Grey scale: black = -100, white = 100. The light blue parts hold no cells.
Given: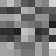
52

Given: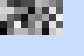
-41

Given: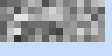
-14

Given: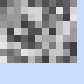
-1

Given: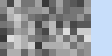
-44

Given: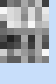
-2

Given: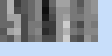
39
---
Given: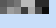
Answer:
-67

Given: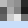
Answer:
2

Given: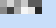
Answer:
-28

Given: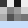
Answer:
23

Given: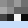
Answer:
-24

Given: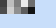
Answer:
84
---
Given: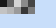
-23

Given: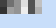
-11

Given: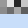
79

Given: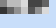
47

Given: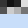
-85

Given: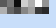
-7

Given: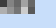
3

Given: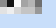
-84
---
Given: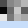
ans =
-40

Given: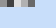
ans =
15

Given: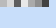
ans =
46

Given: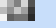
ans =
79

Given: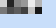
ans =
63

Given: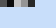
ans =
-35

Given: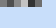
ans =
-3

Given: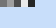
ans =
-9

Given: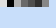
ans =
74
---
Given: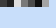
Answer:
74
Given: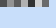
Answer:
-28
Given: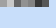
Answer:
-20
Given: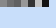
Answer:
-24
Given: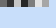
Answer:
55
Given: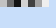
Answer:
-85
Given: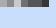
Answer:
58
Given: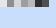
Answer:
68
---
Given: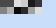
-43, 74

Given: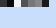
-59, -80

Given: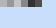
41, -38

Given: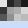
78, 46

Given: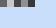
-21, -56

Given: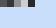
-34, -69

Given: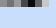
11, 57

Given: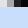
78, -95
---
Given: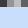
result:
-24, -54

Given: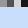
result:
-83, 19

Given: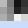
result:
-61, 36

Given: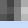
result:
34, -34

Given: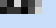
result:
34, -85

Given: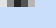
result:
43, 77
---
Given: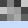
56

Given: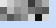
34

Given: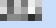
61

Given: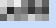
-24

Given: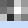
20

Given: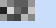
18

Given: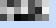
68

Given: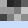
-25

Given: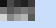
-54

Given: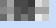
50
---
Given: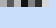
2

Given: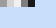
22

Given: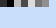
-9

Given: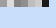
24

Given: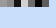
-15

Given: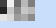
33

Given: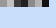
9
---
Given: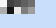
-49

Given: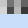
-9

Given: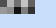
43

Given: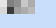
0

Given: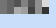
-22

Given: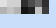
64
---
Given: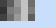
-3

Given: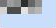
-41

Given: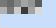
-6

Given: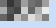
-34

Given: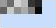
56

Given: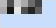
-83
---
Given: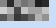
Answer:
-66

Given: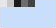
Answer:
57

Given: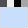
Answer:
88

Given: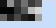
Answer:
14

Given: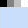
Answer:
3

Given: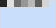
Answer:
76

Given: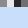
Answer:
83

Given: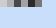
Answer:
38

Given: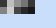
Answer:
49

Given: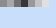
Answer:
31
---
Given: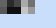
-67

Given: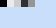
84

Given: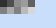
-38

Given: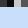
-91

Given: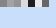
28

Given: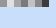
76
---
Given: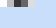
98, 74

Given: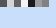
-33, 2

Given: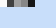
96, -83

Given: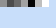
14, 100

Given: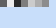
-25, 10

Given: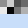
12, 38

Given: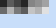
-71, 76
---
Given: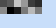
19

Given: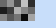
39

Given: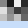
4

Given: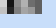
39

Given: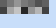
-15

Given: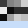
-88

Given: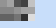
15

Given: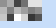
25
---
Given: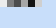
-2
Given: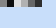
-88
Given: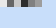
-20
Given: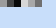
-47
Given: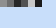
-14
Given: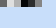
75
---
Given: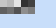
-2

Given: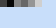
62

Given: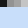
54

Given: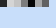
-24

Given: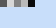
-92

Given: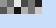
58
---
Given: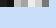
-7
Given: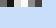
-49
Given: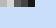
-82
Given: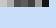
-84
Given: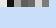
-3
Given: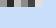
75
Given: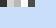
-40
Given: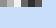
-31
